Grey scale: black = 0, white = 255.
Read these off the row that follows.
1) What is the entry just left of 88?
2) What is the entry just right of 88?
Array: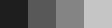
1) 30
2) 132
